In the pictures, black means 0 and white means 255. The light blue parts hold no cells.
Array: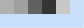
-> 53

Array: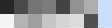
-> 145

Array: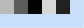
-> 215

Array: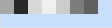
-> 124

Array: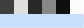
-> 14

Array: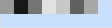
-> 96

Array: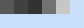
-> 114
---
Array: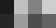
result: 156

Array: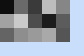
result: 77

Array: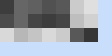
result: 69

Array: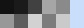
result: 210

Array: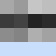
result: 67

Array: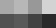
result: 89
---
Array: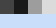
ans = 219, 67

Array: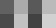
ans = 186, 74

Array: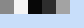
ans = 163, 136

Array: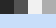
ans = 174, 39

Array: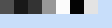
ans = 227, 79

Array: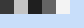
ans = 243, 56

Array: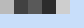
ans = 206, 186
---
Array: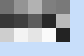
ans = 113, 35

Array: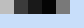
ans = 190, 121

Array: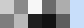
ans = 205, 93

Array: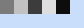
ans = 123, 13

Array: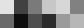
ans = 227, 183

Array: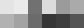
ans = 228, 84

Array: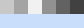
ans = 200, 65

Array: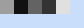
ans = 158, 224

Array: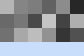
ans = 181, 81
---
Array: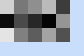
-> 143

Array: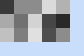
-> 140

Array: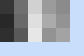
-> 209

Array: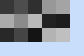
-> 47

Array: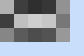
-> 47

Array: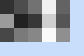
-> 114
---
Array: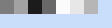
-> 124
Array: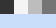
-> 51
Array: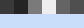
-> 57
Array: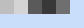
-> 190
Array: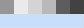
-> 150
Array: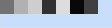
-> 114
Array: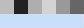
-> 189
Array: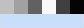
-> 192
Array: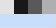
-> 226
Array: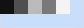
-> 17
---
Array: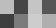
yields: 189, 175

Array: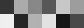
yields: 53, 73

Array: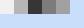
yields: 240, 161

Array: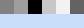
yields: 129, 99

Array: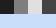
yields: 30, 68

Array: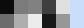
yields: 11, 151

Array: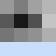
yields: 153, 175

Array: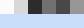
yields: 251, 150

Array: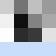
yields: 206, 226
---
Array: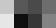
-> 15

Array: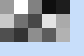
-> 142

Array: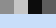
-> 197

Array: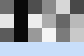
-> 244

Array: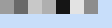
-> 21

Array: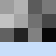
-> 35

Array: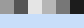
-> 182

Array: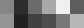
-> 77
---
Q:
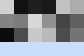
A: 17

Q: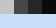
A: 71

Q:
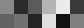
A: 43

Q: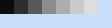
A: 46

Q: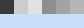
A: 204

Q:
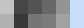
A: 70

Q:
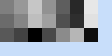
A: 152

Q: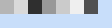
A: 217

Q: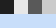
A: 231

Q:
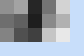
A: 163
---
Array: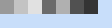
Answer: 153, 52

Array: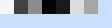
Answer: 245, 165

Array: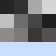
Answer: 37, 82

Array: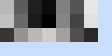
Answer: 184, 39

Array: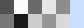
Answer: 82, 217

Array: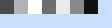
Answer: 75, 17

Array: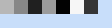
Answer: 183, 53

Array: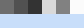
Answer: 109, 251

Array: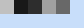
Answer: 192, 104
